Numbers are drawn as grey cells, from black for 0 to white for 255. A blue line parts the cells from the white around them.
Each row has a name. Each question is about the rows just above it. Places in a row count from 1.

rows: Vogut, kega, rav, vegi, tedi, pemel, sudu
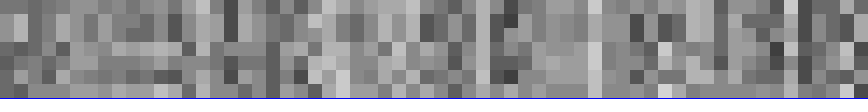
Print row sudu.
[106  94 137 137 137 157 157 146 169 157 157 191 169 106 179 137 137 106
 137  94 157 137  94 169 202 157 157 127 179 137 169 137  94 137 169 137
 169 137 157 137 137 137 191 137 137 146 127 212 169 127 137 137 137 137
 146 137 179 127 118 137 202  75]
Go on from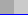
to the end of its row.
[157 157 127 179 137 169 137  94 137 169 137 169 137 157 137 137 137 191
 137 137 146 127 212 169 127 137 137 137 137 146 137 179 127 118 137 202
  75]
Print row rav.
[146 179 106 127 169 146 118 157 127 106 106 137  85 137 169 157  75 169
 146 118 106 137 146 169 127 106 137 179 146 179  85 106 146 106 179  85
 146 157 127 146 137 127 169 146 146  75 146  85 106 179 169 106 157 146
  94 137 157  75 137 106  85 169]
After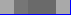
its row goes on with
[ 75 137 106  94 146]
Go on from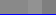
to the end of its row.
[212 169 127 137 137 137 137 146 137 179 127 118 137 202  75]
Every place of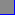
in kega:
12 14 22 27 41 59
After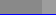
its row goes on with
[157 146 169 157 157 191 169 106 179 137 137 106 137  94 157 137  94 169
 202 157 157 127 179 137 169 137  94 137 169 137 169 137 157 137 137 137
 191 137 137 146 127 212 169 127 137 137 137 137 146 137 179 127 118 137
 202  75]

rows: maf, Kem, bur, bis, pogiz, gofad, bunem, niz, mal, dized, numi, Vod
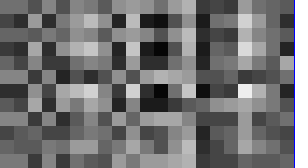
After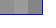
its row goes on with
[ 81 144 187  46  69  58 178 133 112  90]
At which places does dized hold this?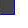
1 4 5 9 11 21
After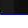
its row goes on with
[ 81 144  27 112 121 209 155 101  46]
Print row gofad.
[133 133  58 133  36  81  46  81 144  81 155 178 167 155  81  81 101  58
  69  81 112]
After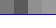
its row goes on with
[144 112 155 178  58  69  58 155 112 101  90]
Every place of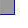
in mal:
9 11 18
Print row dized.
[ 69  90 101  69  69 101 121 112  69 144  69  81 133 155  36  90 101 155
 101  81  69]

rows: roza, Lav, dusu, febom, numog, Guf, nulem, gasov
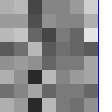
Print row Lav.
[155 155  79 144 133 133 175]
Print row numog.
[144 155 144 102 122 122 165]
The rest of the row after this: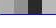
[133 155 165]
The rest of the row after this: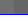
[90]

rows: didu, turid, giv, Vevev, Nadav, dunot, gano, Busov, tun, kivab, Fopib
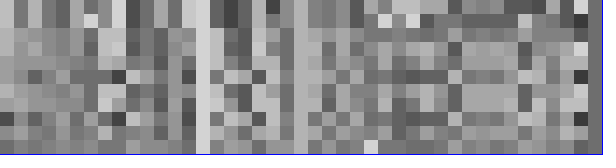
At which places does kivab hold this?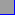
2 25 28 31 34 36 37 39 42
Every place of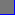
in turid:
2 4 20 24 27 32 33 40
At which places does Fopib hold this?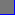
3 8 9 23 25 28 29 32 36

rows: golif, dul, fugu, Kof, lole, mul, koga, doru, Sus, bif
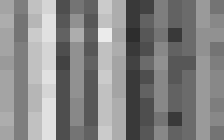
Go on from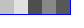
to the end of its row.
[193 173  57  78 116  57 107 154 136]
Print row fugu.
[164 116 203 225  98 173  98 235 164  45  87 116  57 107 145 145]
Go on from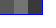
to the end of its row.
[107 145 145]
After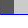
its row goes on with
[164  57  78 136  87 107 154 136]

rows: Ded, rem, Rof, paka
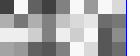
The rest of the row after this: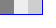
[248  87 141]
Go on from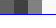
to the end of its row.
[153 248 217]
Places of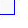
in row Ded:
2 6 8
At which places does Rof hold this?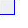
1 2 5
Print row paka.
[164 153  97  87 129 248 217  87 109]

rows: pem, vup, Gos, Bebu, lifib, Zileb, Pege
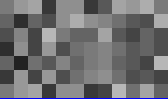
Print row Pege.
[122 152 164  56 143 143  56  68 183 112 164 100]
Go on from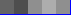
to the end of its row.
[132 112  88  78 173]
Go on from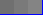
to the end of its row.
[112  88 100  78]

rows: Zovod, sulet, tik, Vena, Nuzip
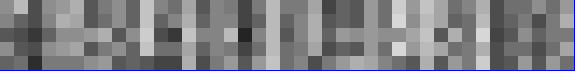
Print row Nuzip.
[ 99 111  45 122 122 122 142 153  87  99  87  68  68 175  77 122 153  87
 153 195 111 132  77 122 153 175 165 132 111  87 175  87 153 122 205  77
  87 153  87 153 111]
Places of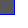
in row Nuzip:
9 11 18 30 32 37 39
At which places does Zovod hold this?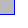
2 20
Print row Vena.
[142  87  77 142 153 165  87 122 142  99 195 111 111 165  99 132 122  68
 111 186 111 122 165  77  99  87 153 111 215 153 186 165 111 122 175  77
 111 111  77 111 165]
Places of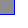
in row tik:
5 6 10 26 28 29 38

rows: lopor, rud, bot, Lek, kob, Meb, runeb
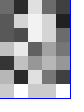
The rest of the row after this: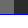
[224 107  64]
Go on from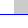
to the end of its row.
[203 254]
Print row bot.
[ 88  76 242 212 107]
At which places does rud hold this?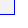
3
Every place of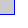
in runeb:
1 3 4

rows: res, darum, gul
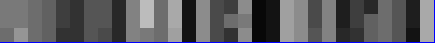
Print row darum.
[121 121 109  97  62  50  85  85  40 130 188 109 169  19 140  74 109 121
   8  19 160 140  74 130  30  62  97 109  85  30 169]
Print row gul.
[109 149 109  97  50  50  85  74  40 130 121 109 160  19 140  74  50 140
   8  19 160 140  85 130  40  50  97 109  85  19 169]
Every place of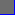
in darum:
3 12 17 28
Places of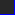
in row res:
9 27

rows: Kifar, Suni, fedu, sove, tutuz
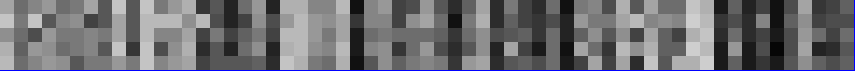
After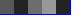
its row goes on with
[176 176 133 133 185  17 133 152  66  77 152  87  44  97 164  44 121  66
  44 109  17 121 133  77 176  87 164 109 109 196 176  26  97  35  66  17
  77 164  54  66  97]
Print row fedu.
[143 109  77 152 121 121 133 121 164  87 185 133 133 164  66 121  66  97
 121  66 185 185 152 121 164  26 109 121 109 109 109  97  54 109 143  77
  87  97  54 109  35  97 143  87 143  66 164  97  66 176 196  44 109  44
  66  26  77 152 109  66 109]
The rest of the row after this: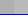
[143 133 185  26 133 143  54 109 152  77  44  87 143  35 164  66  26 109
  17 164 109  54 185 143 176  97  97 206 185  26 152  26  77   6  77 164
  35  44  87]
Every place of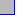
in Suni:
11 12 13 15 22 46 51

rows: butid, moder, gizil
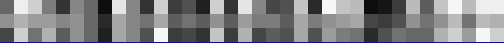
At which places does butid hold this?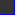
5 11 17
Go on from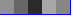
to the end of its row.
[114 167  93 114  93 145  93 156 124 124  93 167 124 145 156 167  70  60
  81 145 114 145 187 114 187 177]

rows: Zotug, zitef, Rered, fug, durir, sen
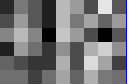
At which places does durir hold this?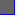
1
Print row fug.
[ 31 155 111  53 144  76 175 207 144]
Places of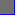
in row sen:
1 2 4 9
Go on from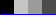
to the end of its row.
[ 0 87]
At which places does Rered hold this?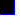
4 8
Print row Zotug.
[ 41 120  87  31 185 155  76 230  87]

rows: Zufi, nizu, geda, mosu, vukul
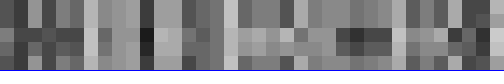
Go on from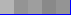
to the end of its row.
[137 137 148  92  71  92  92 181 115 137 137 103  92  60 193]
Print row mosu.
[103  60 103  71  92  83 193 115 148 158  39 170 170 103 103 115 181 148
 158 137 148 137 137 148  92  71  92  92 181 115 137 137 103  92  60 193]
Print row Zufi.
[ 83  60 148  71 125 103 181 137 148 158  60 158 158  83 103 115 193 103
 125 125  83 170 125 137 137 115 125 137 170  92 125  92 170  71  71 181]
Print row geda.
[125  71  71  83  71  71 193 103 148 148  27 181 170 115  92 115 181 158
 170 148 181 115 148 148  71  49  71  71 193 137 148 170  60 103  49 203]

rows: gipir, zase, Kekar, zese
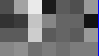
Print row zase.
[ 50  59 196 134 101 101  18]
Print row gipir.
[ 79 163 234  27  91  79 153]
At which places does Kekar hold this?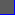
1 2 4 6
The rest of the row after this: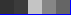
[101  18]
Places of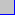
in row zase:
3

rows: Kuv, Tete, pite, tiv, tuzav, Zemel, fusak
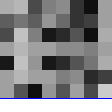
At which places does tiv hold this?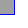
1 3 4 8
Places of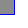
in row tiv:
5 6
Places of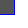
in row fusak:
2 5
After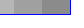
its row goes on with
[127 160]

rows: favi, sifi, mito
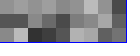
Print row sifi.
[ 85  85 137 106  74 125 137 167  96]
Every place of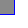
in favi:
5
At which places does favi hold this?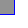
1 3 6 8
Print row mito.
[137 187  50  62  85 178 167  96 115]

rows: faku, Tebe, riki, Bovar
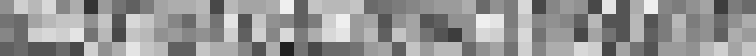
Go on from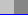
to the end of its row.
[145 134  96 184  84  84 184  84 124 184 124 145 106 145 173]
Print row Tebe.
[115 106 164 184 196 196 145 196  84 216 196 164 134 106 173 115 228  84
 196 145 134  96 124 207 239 155 164  84 145 164  84  96 145 145 239 228
 124 196 134 145 134  96 184  84  84 184  84 124 184 124 145 106 145 173]
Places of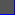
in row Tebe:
9 18 28 31 44 45 47
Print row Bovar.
[ 96 106  84  84 106  72 207 145 173 228 196 184  96  96 196 173 173 134
  84 173  33 115  72 106 106 115 155 164  96 196 155 184 184 106 145 164
 115 207 134 173 173 216 207  72 164 115  84 155 155 145 184 207 164 196]
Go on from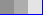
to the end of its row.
[196 184  96  96 196 173 173 134  84 173  33 115  72 106 106 115 155 164
  96 196 155 184 184 106 145 164 115 207 134 173 173 216 207  72 164 115
  84 155 155 145 184 207 164 196]

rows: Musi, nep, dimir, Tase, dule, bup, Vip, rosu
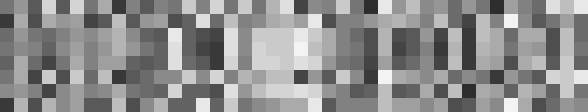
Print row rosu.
[ 57 180  78 180 138 159  89  89 190  78 138 180  98  98 232  98 202 117
 138 150 170 170 232  89 129 129 129 190 159 159 138 159  78  89 159 138
 243 170  78 107 150 138]
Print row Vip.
[138 150 129  68 138 159 129 138 170 117 107  98 212  98  98  78 223 150
 190 212 212 223 212 150 129  89  98 190  89  98 170  78 190  45 170 159
  98 180 159  98 202 117]
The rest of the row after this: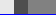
[150 170 180 159 129 190 107  68 190 129 243 138  89 117 159 107]
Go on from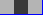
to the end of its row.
[170 117 159 150  78 190 117]

